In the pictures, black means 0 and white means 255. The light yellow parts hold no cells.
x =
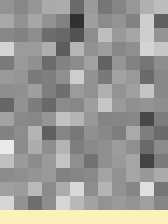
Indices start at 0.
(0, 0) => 147
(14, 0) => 213
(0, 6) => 154
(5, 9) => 153
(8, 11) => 125
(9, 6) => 144
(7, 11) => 142
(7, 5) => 135
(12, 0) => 140
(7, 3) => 105
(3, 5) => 181
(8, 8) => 134
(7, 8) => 154
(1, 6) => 158
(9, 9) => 169
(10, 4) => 179
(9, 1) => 141
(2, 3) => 109
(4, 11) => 141
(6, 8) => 147
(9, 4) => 133
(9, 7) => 136
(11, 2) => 140
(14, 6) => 162
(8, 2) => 135
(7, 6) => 158
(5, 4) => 143
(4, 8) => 149
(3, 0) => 211
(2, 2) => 141
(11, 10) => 68
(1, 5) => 49
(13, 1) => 155
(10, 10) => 106
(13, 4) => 171
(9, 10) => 126
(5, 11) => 135

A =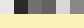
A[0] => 231
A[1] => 42
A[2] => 113

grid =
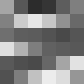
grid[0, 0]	165
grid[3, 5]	88
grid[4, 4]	165
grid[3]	[223, 178, 126, 97, 92, 88]
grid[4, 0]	89
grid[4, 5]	226
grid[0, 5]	127
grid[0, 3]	53
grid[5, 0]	81

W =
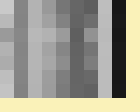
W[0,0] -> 201
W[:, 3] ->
[153, 161, 178, 163, 167, 157, 156]
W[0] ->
[201, 133, 179, 153, 118, 102, 94, 190, 23]
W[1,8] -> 25
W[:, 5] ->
[102, 100, 95, 99, 100, 101, 102]
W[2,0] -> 154
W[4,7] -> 187
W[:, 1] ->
[133, 132, 136, 133, 134, 132, 130]
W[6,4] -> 123
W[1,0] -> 185
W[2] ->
[154, 136, 184, 178, 155, 95, 146, 186, 23]
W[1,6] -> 110
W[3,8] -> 25
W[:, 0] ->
[201, 185, 154, 178, 172, 190, 195]
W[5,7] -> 188
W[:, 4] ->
[118, 130, 155, 134, 141, 126, 123]

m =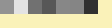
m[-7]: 146
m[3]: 87
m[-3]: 135
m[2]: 113

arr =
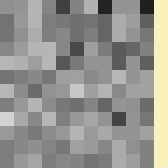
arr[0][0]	144
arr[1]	[115, 152, 180, 125, 119, 112, 115, 101, 171, 157, 96]
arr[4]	[182, 176, 158, 182, 87, 121, 148, 146, 91, 148, 96]
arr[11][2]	165
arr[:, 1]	[148, 152, 144, 156, 176, 125, 140, 152, 168, 136, 136, 152]
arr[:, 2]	[180, 180, 172, 180, 158, 136, 107, 180, 136, 121, 143, 165]
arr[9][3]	139
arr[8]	[210, 168, 136, 182, 127, 151, 165, 146, 69, 148, 118]
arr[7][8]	148
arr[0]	[144, 148, 180, 132, 63, 131, 176, 35, 148, 148, 32]
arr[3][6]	159
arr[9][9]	148
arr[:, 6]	[176, 115, 126, 159, 148, 137, 159, 132, 165, 154, 154, 115]
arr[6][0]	182
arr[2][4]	135
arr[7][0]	125
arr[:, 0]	[144, 115, 115, 134, 182, 115, 182, 125, 210, 153, 125, 125]
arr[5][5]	160
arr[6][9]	161
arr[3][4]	135
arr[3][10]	129
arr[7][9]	144
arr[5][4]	159
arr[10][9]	144
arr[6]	[182, 140, 107, 146, 151, 199, 159, 179, 137, 161, 161]
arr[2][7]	101

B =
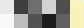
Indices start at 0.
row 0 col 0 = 233
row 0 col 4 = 78
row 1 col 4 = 97

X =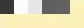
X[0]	55
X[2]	230
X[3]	94
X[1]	251
